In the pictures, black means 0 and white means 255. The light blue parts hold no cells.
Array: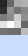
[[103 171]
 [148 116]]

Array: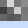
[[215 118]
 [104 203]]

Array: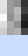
[[156 142]
 [153 184]]

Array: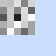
[[191 225]
 [202 133]]

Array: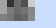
[[ 52 106]
 [124 106]]

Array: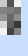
[[ 83 241]
 [125 112]]
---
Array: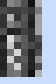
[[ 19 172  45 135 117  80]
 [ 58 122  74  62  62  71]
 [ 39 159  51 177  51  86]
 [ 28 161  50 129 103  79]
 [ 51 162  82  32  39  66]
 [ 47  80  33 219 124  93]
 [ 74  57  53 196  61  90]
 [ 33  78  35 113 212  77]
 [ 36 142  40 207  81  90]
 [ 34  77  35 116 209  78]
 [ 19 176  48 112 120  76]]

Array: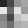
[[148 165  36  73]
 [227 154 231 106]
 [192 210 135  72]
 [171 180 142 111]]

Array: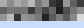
[[ 95  59 171 140 170 154 184 120 149  55  40 150]
 [116 143  98 120 113 116  59 109  70 103  30  79]
 [137 216 149 188  52 148 137 120  36  91 124  90]]

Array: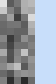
[[176 184 226  91 118]
 [174 168 198 130  97]
 [119 218 119 159  63]
 [ 93 178 106 117 118]
 [ 99 165 103 106  99]
 [143 118 135  58  96]
 [112 128 115  70 112]
 [195 117 170  83 130]
 [116 147 125  81 136]
 [ 89 137 137 163 191]
 [147 142 106  85 137]
 [ 41 105 128  46 112]]

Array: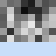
[[ 79  93 143 105 114  51  29 120]
 [ 86 158 107 198  87  13  43  42]
 [151 198  92 220 112 120 173  60]
 [182 194  97 195 132 187 231  98]
 [151  84 156  47 163 214 175 212]
 [161 203  88 221 115 135 191  64]]

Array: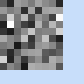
[[126  39  96  37 158 146 124 163 139]
 [168 164 153 127 141  47 164  53 162]
 [ 67 250 101 207 121 185  77 150 126]
 [183 126  34 254 115  65  44 177 107]
 [132 210  53  28 104 142 196 125 132]
 [ 77  32 170 134 117 193  52 132 195]
 [136  83 122 134  25  94  62 148 157]
 [ 82  99  99  42 100 150 160 164  91]
 [173 154 209  36 126  55 114 143  85]
 [167  88  71 136 113  25 174 166 162]]

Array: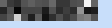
[[243  99 101  58  47  83  95  83  79 104  55  55  78  83]
 [ 21  29  37  80   6  68  68  69  28  81  44  62  44 148]
 [129  83  68  90 208  79  31  94  19  47  80  54  76 120]]
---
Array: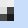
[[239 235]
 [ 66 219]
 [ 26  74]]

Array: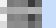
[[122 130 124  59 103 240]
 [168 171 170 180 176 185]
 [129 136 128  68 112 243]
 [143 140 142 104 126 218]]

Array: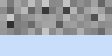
[[122 164 144 189 147 199 137 139 194 126 144 131 161 102 151 169]
 [100 156 185 102 144  57 123 150  66 181 121 162 177 160 114 139]
 [201 121 143 150 167 158 163 143 180 145 163 141  81 182 154 164]
 [ 48 126 131 107 152 163 164  93 155 159 140 150 161 139 144 154]
 [138 121 136 163 130 196 140 166 132 136 174 138 131 106 152 150]]

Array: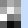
[[175 153 135]
 [240 183 175]
 [122 136 254]
 [ 10  40  89]]

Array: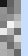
[[ 99 142  25]
 [109 141 147]
 [147 179 142]
 [244 206 126]
 [182 110 234]
 [127 216 117]
 [109 161 179]
 [164 103 173]]

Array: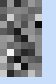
[[151  41 103 152 126  65]
 [129 136 129 102 108 107]
 [207 121 102 121 207  83]
 [ 77 135  81 146  10 160]
 [ 73  24 143 144 114  92]
 [159  67  27 157 138 151]
 [103 118  91  81 137 146]
 [242  83  39  54 141 129]
 [ 64  16 115  96  85 191]
 [112 202  17 127 126 155]
 [ 41  98 115 192 135 201]]

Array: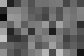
[[ 32  71 111  82 113 112 119 122  70 104  71 170]
 [135 135 122  89  96  77 109  82 122 113 131  40]
 [152 148 126 100  87  68 121  85 128 117 128   8]
 [100 144  94 121 125 153  83 163 124 111  45 123]
 [ 35  86 131  49 128 115  28 115  94 112  84 163]
 [ 53  50  68 125 109 132 138 126  64  86  70 196]
 [102  86  82 143  87 104 159 116  80  95  78 107]
 [ 91  70  92 122 136 180  76 189 130 113  20 145]]

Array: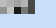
[[175 161 179  73 189]
 [196  25 118  70 145]]
